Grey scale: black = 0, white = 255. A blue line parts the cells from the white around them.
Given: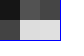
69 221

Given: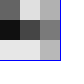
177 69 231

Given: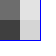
227 63

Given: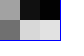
2 216

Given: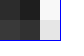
248 49

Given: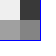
57 160

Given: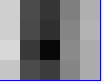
175 133 8 75
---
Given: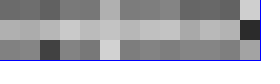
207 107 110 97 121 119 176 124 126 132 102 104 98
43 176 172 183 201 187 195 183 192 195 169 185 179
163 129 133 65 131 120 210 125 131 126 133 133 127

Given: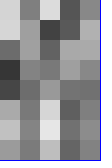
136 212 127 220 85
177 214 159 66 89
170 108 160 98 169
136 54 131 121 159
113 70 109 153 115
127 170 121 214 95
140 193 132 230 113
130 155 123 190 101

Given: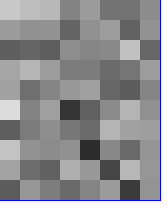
140 200 189 184 131 155 114 114
146 155 145 146 100 144 156 98
102 94 101 94 142 134 137 193
156 166 182 157 123 124 107 117
133 161 111 132 152 160 102 92
144 219 131 159 53 96 138 180
158 94 123 142 119 107 180 161
149 195 146 140 144 44 136 105
150 163 108 97 175 152 69 183
147 92 151 125 105 132 155 59

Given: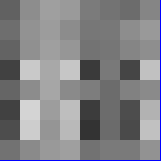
133 97 141 159 154 123 115 108
153 110 146 156 140 119 120 141
142 99 144 159 150 115 118 133
193 65 201 168 198 58 121 69
138 101 140 166 138 125 108 129
178 65 212 157 190 60 108 77
193 77 205 149 185 51 107 74
146 114 138 153 159 114 122 122

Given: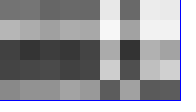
234 115 117 102 105 104 232 105 236
242 182 172 160 172 168 247 162 242
163 65 52 61 55 68 171 51 177
208 68 71 74 65 70 206 79 191
92 137 146 146 163 153 92 161 90

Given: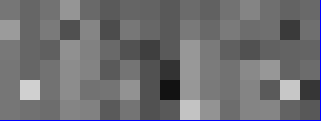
105 118 102 114 149 105 90 101 99 89 107 97 114 132 111 99
111 155 102 122 80 133 76 119 103 89 121 105 122 109 111 58
100 120 102 96 144 129 105 82 63 89 151 122 96 81 97 99
108 118 102 114 140 131 90 116 81 51 152 123 114 137 151 99
54 118 208 114 140 114 116 146 81 18 151 122 114 132 90 199
88 118 113 109 132 129 90 116 81 89 195 147 109 132 133 99

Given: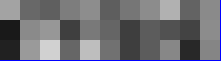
138 163 104 95 125 141 94 118 140 177 99
140 25 138 151 63 121 101 62 92 81 67
133 33 154 209 102 190 113 62 92 135 40
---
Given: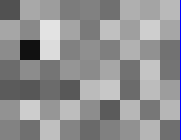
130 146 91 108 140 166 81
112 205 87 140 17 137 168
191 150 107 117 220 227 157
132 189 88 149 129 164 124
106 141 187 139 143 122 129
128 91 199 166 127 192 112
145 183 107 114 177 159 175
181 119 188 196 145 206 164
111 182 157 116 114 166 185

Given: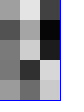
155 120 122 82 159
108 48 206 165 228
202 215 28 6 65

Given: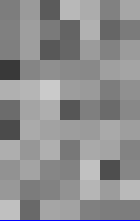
192 152 146 174 75 108 176 57 127 128 125
105 124 163 151 170 164 181 133 158 158 154
165 130 134 175 162 174 202 143 88 122 91
162 146 130 120 157 86 157 138 102 100 184
128 181 193 169 155 127 154 137 155 177 172
125 156 78 164 169 107 125 159 130 102 129
125 185 134 131 158 136 144 164 155 123 166

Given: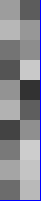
108 165 121 67 178 147 84 116 183 157
185 196 205 143 94 50 201 141 151 92

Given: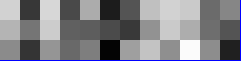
139 180 210
52 117 55
149 204 215
105 96 73
126 93 172
4 75 28
159 57 84
195 146 192
143 202 210
251 173 202
141 110 107
32 84 134

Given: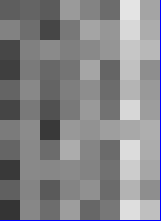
52 96 57 101 123 69 100 63 71 130 94
135 132 137 137 139 121 136 122 128 110 100
109 90 135 108 57 81 100 104 138 70 91
157 132 138 172 152 121 126 116 127 120 154
103 144 131 133 146 153 141 165 137 164 131
119 107 113 107 158 114 108 101 149 150 108
222 179 204 220 168 215 180 193 198 216 228
191 142 166 172 174 157 153 142 184 172 164

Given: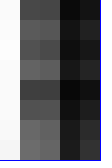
245 249 250 250 250 253 251 250
108 104 81 63 99 81 90 72
101 97 82 62 93 74 86 70
27 25 16 8 23 14 19 10
50 43 29 16 36 23 33 19

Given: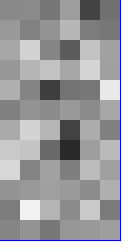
133 124 147 215 201 170 128 175 151 166 153 137
147 242 152 131 197 211 147 132 181 211 129 139
120 180 159 161 106 182 139 62 194 133 147 118
150 139 155 127 41 66 153 116 167 92 183 157
153 201 140 187 157 172 138 119 212 194 124 67
157 122 176 159 185 128 166 233 160 161 119 112
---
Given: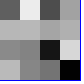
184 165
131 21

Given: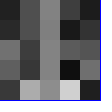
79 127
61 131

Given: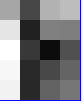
33 128
56 12

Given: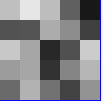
84 172
166 40

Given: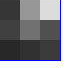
113 80
49 59

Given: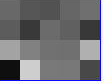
57 107
129 113

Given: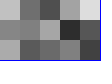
128 166
90 106
